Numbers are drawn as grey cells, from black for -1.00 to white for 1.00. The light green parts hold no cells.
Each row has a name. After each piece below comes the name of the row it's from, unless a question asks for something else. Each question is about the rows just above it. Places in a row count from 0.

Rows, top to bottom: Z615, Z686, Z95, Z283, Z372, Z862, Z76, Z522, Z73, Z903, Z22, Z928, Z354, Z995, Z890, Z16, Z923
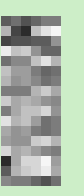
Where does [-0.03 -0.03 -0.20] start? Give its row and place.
Z923, 1
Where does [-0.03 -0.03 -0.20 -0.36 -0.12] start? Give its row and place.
Z923, 1

